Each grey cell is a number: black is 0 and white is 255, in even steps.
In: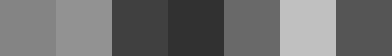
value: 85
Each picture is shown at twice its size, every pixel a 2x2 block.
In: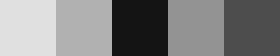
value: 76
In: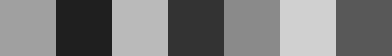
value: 88
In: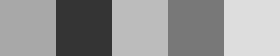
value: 221
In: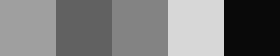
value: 9
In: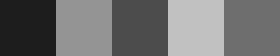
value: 111
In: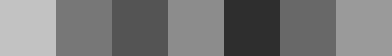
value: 154
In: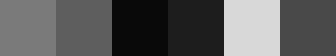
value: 73
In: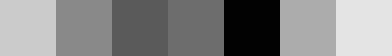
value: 227
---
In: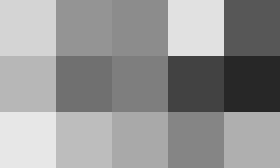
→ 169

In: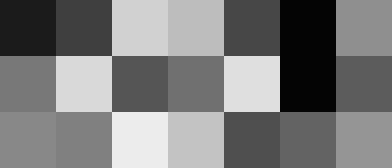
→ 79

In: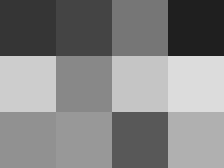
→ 152

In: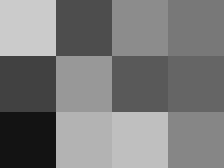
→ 179

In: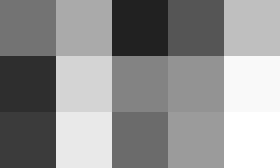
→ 107

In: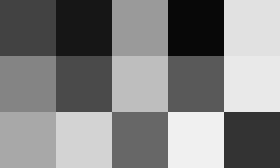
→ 103

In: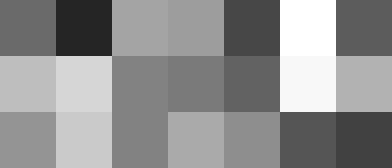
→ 142

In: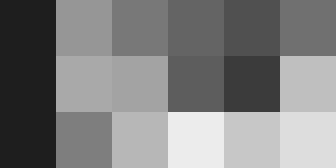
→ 236
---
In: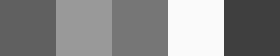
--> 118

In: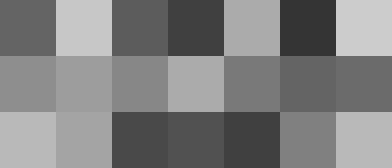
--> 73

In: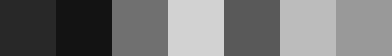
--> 112

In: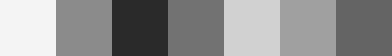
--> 42

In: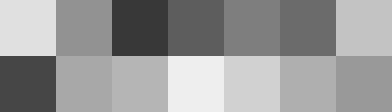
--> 181

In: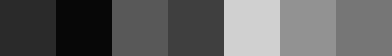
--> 88

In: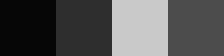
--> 200

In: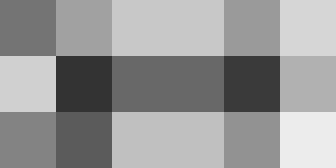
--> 192

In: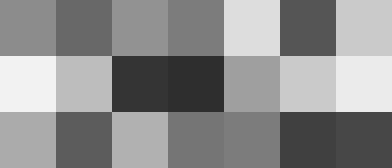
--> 177
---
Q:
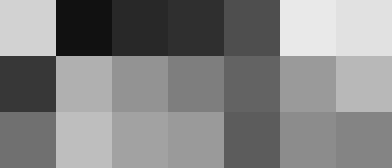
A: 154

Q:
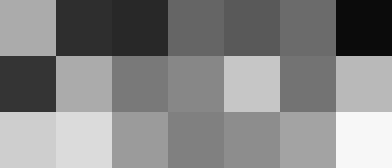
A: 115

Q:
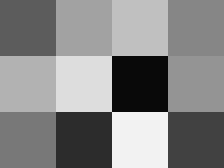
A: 9

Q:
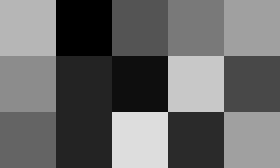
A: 199

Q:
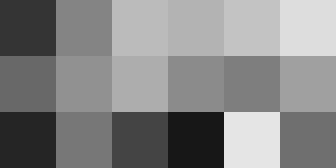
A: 126

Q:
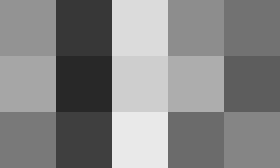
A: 173

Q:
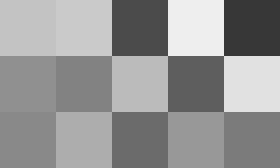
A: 94

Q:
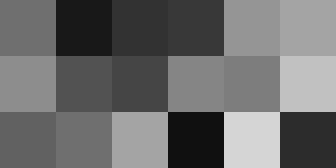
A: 125
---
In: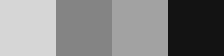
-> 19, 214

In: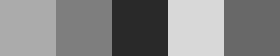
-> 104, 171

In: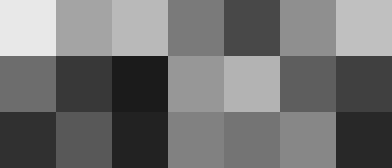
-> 192, 48

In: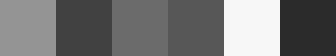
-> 43, 148

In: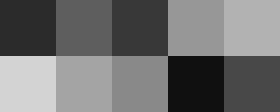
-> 178, 211

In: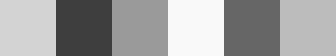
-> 188, 211

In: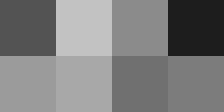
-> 29, 155
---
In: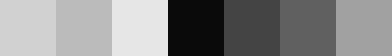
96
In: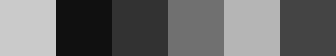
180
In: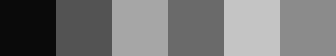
196
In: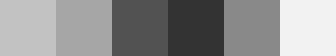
137
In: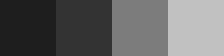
124
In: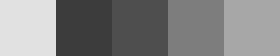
125
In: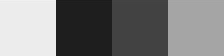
66
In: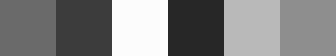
185
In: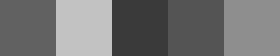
84
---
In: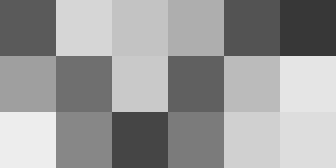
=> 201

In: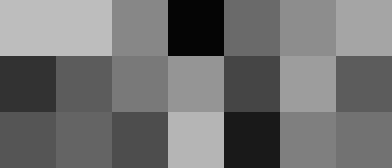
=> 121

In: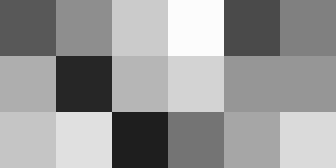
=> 182

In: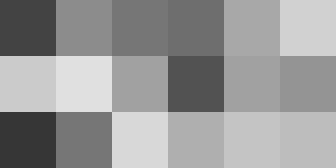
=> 161

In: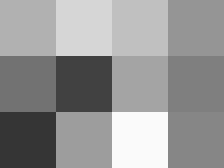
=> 164

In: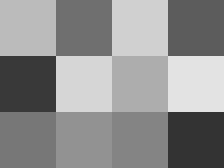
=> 173
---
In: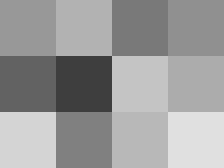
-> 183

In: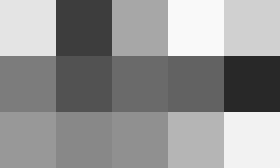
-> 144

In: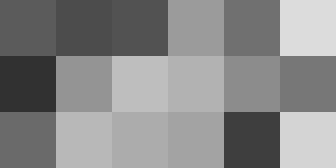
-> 171

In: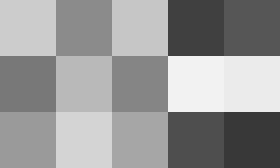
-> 166

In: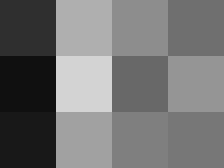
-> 127

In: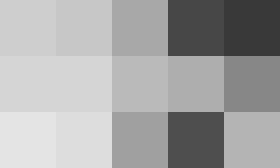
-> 160
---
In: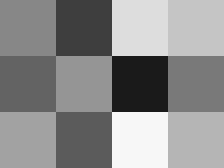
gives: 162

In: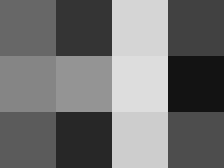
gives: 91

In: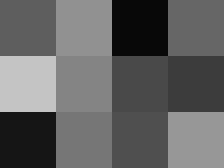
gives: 21

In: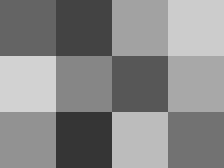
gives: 146

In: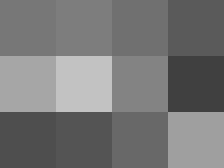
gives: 78

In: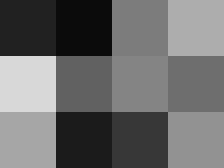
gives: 166
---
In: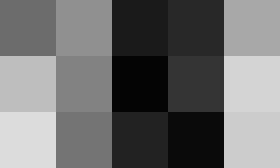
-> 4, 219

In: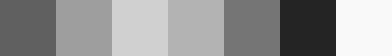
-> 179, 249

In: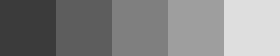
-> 127, 222

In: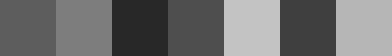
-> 78, 195

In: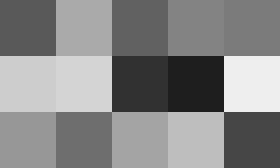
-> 49, 238

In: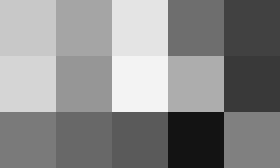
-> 243, 243
